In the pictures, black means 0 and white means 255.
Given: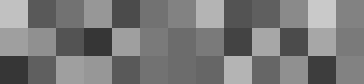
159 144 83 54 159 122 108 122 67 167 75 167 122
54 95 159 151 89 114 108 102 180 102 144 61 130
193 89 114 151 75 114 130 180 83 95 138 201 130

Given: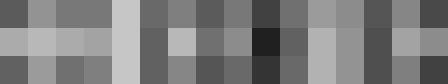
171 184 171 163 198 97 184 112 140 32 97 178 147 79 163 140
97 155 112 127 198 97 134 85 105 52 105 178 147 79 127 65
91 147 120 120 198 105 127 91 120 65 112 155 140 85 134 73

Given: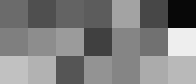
193 178 85 147 133 171 185
127 141 155 64 133 113 238
107 79 99 92 163 71 8

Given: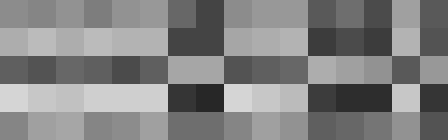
213 199 193 207 207 207 53 39 213 199 187 60 45 45 199 53
173 187 173 187 179 179 68 68 166 173 179 60 75 60 179 83
133 160 166 133 140 160 110 110 133 160 146 95 103 117 146 83
140 133 146 125 146 152 103 68 140 152 152 89 110 75 160 89
95 83 103 95 75 95 166 166 83 95 103 173 160 146 89 152

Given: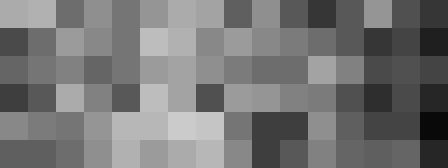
171 177 109 143 117 149 171 163 95 143 88 54 88 149 80 54
136 123 117 149 183 183 203 197 117 62 62 143 95 68 68 9
101 117 129 101 117 155 163 143 123 109 109 163 129 74 80 68
74 109 155 136 117 189 177 136 155 136 123 109 88 54 68 31
95 95 109 143 177 155 171 183 136 62 88 129 101 95 101 38
62 88 171 129 88 189 163 80 155 149 129 123 80 46 74 38

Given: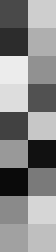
138 214
73 206
65 199
161 191
44 175
236 145
10 122
221 81
153 17

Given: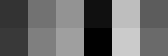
57 127 159 1 203 106
51 114 147 16 190 92
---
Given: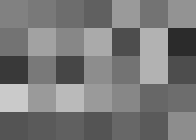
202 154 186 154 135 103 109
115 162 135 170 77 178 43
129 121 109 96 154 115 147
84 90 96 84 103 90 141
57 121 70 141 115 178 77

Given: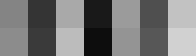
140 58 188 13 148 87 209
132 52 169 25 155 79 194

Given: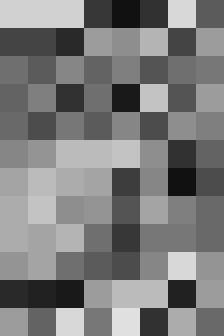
156 99 216 119 224 49 172 105
209 209 209 55 17 49 216 91
134 148 187 187 195 142 49 99
172 164 180 111 55 119 119 105
164 187 172 164 61 134 17 76
172 195 142 148 84 164 127 105
111 91 134 99 127 84 111 119
105 76 119 91 134 76 142 127
148 164 111 91 76 134 216 148
99 127 49 111 25 195 84 156
68 68 41 156 142 180 68 156
41 33 25 156 187 187 33 156

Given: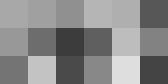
168 160 144 181 175 87
116 195 74 136 222 68
152 109 60 95 189 130

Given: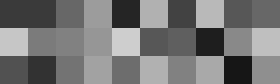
198 123 129 150 206 87 95 30 137 191
81 50 115 162 109 177 129 169 22 143
58 58 103 156 37 177 66 185 87 103

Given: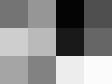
165 130 237 251
206 186 25 102
116 150 4 79
